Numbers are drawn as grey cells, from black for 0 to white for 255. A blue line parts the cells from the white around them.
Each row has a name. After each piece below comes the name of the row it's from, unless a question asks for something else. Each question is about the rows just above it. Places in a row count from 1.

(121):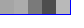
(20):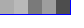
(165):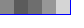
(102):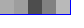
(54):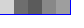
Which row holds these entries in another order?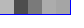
(121)
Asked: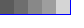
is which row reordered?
(54)
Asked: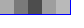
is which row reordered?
(20)
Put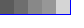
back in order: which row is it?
(165)
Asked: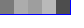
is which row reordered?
(20)
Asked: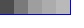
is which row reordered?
(20)
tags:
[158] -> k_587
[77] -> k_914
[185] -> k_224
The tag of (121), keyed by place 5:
k_224

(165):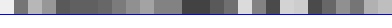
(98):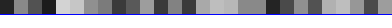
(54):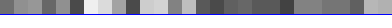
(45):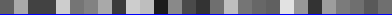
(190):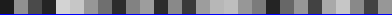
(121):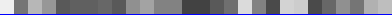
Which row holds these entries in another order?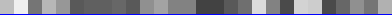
(121)
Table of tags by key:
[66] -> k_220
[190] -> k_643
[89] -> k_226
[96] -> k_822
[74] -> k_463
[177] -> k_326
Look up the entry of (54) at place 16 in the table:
k_463
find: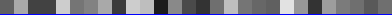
(45)
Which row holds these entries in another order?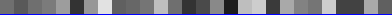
(45)
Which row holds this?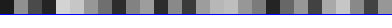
(190)
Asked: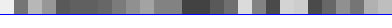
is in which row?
(165)
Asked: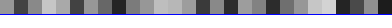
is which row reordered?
(190)

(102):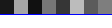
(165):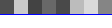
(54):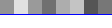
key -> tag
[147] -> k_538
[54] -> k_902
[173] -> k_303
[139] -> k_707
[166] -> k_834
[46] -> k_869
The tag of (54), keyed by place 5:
k_303
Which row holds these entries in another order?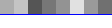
(54)
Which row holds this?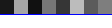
(102)
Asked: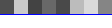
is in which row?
(165)
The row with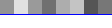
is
(54)

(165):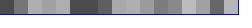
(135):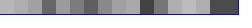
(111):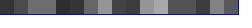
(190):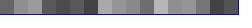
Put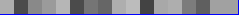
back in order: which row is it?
(135)
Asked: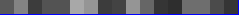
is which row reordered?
(111)
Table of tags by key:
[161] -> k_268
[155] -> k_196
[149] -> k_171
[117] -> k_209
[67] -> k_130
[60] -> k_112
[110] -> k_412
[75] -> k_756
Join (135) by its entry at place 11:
k_130

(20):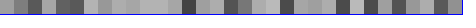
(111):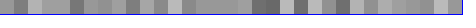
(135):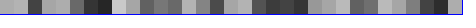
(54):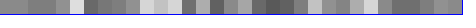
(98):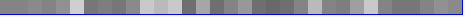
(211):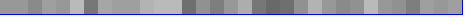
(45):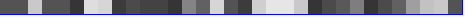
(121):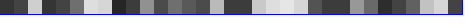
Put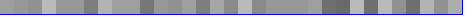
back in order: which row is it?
(111)
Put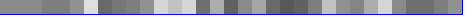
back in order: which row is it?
(54)
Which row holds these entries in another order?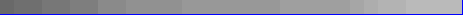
(211)
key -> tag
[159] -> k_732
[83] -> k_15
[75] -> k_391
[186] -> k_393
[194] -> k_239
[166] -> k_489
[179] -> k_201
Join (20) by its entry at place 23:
k_732
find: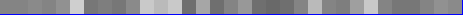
(98)

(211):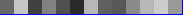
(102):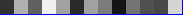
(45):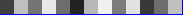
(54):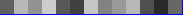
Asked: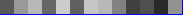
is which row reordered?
(54)
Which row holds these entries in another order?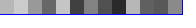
(211)

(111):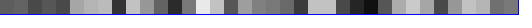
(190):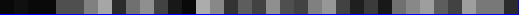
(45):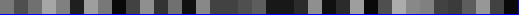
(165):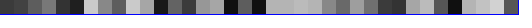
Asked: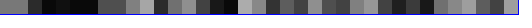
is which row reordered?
(190)
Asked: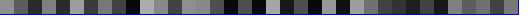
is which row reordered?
(190)
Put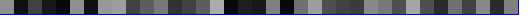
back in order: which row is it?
(45)

